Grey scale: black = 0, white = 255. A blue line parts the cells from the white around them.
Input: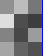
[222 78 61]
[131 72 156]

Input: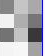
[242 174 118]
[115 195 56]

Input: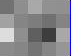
[162 133 125]
[221 143 95]

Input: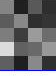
[92 136 46]
[125 61 155]

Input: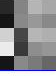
[21 137 152]
[209 70 182]

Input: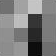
[153 188 53]
[144 117 39]
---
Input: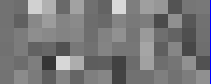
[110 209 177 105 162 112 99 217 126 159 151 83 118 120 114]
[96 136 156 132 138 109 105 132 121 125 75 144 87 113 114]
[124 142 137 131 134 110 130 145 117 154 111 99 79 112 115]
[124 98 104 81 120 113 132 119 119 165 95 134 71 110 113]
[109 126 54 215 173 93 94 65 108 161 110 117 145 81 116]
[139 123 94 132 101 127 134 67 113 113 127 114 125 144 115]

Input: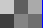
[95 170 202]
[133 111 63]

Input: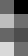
[0 103]
[110 189]
[77 102]
[111 217]

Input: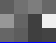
[113 125 103 94]
[100 63 239 151]
[93 63 67 102]

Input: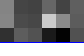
[69 66 102 67 95 132]
[75 71 203 139 92 134]
[93 82 26 3 81 48]

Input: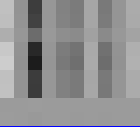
[147 61 151 130 123 166 121 149 171 192]
[148 66 151 131 124 166 123 149 170 190]
[151 108 153 142 139 161 138 152 163 174]
[146 40 150 124 115 169 113 147 175 200]
[145 28 149 121 111 170 109 146 177 205]
[147 60 151 129 122 166 121 149 171 192]
[147 59 151 129 122 167 120 149 171 193]
[155 156 155 155 155 155 155 155 155 155]
[155 153 155 155 154 155 154 155 155 156]
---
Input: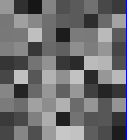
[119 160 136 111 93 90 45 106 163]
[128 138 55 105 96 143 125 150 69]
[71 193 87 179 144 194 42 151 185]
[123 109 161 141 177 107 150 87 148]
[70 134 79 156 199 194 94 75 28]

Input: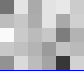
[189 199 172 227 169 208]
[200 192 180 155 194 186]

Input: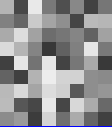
[129 102 202 164 143 69 186 182]
[218 180 132 56 97 128 230 121]
[99 64 179 237 211 210 142 138]
[187 87 71 231 70 216 171 105]

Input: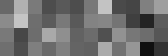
[139 196 110 91 121 89 131 134 116 63 35 92]
[111 78 127 106 128 100 97 171 114 150 16 51]

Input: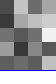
[58 167 191 205]
[157 56 136 88]

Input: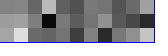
[156 160 126 9 121 92 116 145 89 72 41]
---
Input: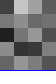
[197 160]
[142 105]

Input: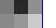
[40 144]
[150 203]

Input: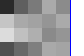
[95 122]
[169 162]

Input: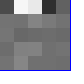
[246 233]
[114 132]

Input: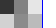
[130 230]
[139 187]

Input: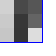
[73 86]
[55 100]
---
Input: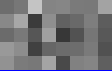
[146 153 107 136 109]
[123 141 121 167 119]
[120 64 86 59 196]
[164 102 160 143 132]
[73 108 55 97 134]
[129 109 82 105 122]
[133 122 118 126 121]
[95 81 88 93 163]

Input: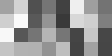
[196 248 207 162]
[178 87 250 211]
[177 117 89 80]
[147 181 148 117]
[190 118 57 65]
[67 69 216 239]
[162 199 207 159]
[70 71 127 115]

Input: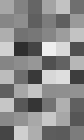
[69 137 198 95 188 133 209 174 134 167]
[207 147 88 167 110 141 46 114 142 130]
[174 168 53 196 57 151 68 119 95 101]
[93 200 115 142 215 80 238 134 124 164]
[91 167 176 143 222 98 217 157 95 194]
[124 86 96 146 61 183 79 195 154 111]

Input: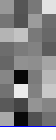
[170 89 114 134 102 109 180 117 152]
[9 68 235 7 145 123 195 82 85]
[81 148 129 123 142 130 121 156 120]
[113 133 200 183 165 91 104 109 226]

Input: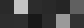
[45 42]
[46 195]
[24 44]
[43 41]
[154 37]
[50 96]

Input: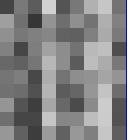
[151 111 149 113 117 104 129 144 159 68]
[97 70 84 109 126 97 70 120 112 121]
[61 70 62 81 72 118 126 128 54 92]
[155 197 166 180 173 183 162 134 147 209]
[97 134 104 92 116 141 141 98 110 84]
[152 135 75 102 142 91 115 96 143 120]
[127 189 138 150 146 189 185 128 115 177]
[198 203 204 195 165 172 191 170 175 198]
[94 82 84 109 148 120 78 122 129 115]

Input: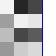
[152 189 158 243]
[204 71 240 38]
[217 91 230 70]
